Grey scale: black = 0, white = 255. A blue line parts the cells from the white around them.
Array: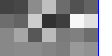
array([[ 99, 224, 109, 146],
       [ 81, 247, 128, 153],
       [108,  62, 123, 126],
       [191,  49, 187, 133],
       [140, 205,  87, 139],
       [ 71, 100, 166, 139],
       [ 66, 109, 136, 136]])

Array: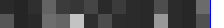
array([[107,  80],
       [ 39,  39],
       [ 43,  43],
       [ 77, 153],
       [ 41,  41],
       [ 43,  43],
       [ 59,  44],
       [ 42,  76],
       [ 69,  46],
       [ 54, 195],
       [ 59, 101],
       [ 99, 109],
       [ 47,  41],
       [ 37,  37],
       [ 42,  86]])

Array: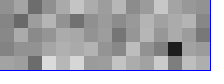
array([[146, 135, 120, 155, 174],
       [152, 180, 156, 162, 190],
       [164, 171, 171,  29, 126],
       [199, 161, 151, 126, 203],
       [155, 180, 182, 146, 162],
       [140, 153, 150, 189, 172],
       [183, 140, 117, 136, 195],
       [157, 155, 157, 148, 157],
       [172, 144, 147, 179, 155],
       [196, 113, 168, 170, 214],
       [170, 146, 171, 176, 183],
       [144, 181, 149, 166, 219],
       [109, 157, 138, 146, 108],
       [164, 105, 171, 146, 158],
       [145, 133, 136, 131, 163]])

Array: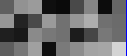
array([[102, 107, 108, 212],
       [ 12, 112, 120, 166],
       [133, 174,  70, 163],
       [ 73, 150,  28, 141],
       [ 10, 113, 113, 122],
       [ 15, 154, 120,  14],
       [155,  73, 138, 160],
       [146,  35,  24, 119],
       [ 95, 150,  31,  94]])

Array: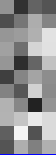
array([[ 84, 132, 226, 225, 194, 141, 138, 147, 218, 218, 176],
       [ 99, 173, 176, 213, 101, 164, 209,  34, 233,  82, 128],
       [ 49, 118, 156, 111,  46, 133,  86, 135, 196, 244, 174],
       [147,  78, 150, 161, 150,  63, 130, 178, 179,  95,  84]])

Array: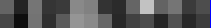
array([[ 77,  60],
       [ 59,  40],
       [117,  81],
       [ 99,  37],
       [194,  76],
       [101,  65],
       [ 43,  40],
       [ 51, 103],
       [129, 138],
       [137, 149],
       [ 58,  91],
       [ 53,  47],
       [117, 115],
       [ 35,  14],
       [100,  70]])

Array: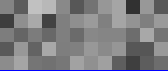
array([[ 88, 154, 116, 153, 109],
       [152, 127, 168,  86,  93],
       [ 49, 147, 109,  87,  63],
       [165, 165, 133, 150,  94],
       [151, 128, 133, 138, 160],
       [115, 155, 136, 152, 144],
       [ 87, 143, 107, 128, 162],
       [137, 127, 127, 126, 119],
       [184,  66, 104, 168, 113],
       [193, 169, 124,  99, 117],
       [ 92, 143, 101, 152, 165],
       [132,  62, 125,  89, 140]])
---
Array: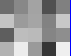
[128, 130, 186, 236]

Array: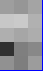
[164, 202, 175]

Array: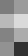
[155, 185]

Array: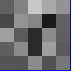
[146,  25,  42, 139,  85]

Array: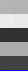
[179, 236]

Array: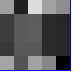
[141,  42,  94,  89, 165]

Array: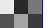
[121, 165]

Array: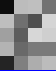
[114,  79,  93, 179]
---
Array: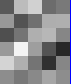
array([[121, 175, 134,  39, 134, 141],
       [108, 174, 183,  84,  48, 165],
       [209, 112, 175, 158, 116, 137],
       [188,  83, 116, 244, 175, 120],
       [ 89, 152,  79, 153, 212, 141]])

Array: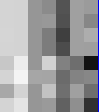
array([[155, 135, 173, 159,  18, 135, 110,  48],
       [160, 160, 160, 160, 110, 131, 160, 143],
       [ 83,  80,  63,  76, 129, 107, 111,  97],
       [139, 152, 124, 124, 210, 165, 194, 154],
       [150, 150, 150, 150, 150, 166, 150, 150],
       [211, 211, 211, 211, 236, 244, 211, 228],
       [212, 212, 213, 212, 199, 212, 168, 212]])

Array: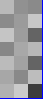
array([[138, 199, 100, 183, 100, 189,  60],
       [145, 155, 157, 168, 162, 137, 202],
       [185, 139, 197, 135, 187, 167, 177]])

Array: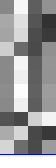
array([[146,  50,  58, 144, 148, 147, 157, 154, 243,  56, 155],
       [ 94,  85,  76,  74,  93,  95,  97,  93, 208,  72,  74],
       [246, 223, 217, 106, 244, 238, 253, 240,  72, 214, 109],
       [135, 168, 164, 206, 137, 137, 140, 137,  83, 171, 213]])

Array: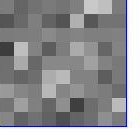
array([[124, 115, 129, 132, 121, 122, 109, 187, 123],
       [191, 115, 127, 102, 130,  93, 124, 125, 143],
       [200,  87, 127, 147, 161, 130, 130, 109, 111],
       [127, 176, 132, 171, 135, 130, 148,  63, 100],
       [116,  84, 127, 125, 136, 185, 133, 143,  79],
       [122,  99, 138,  93, 136, 172, 184, 102,  98],
       [114, 127, 126, 131, 104, 110, 126, 128, 113],
       [101, 105, 125, 190, 170, 101, 134, 159,  98],
       [124,  85, 123,  61, 111, 112, 153, 115, 134]])

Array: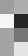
array([[174,  38, 117, 227],
       [157, 245, 164, 164]])
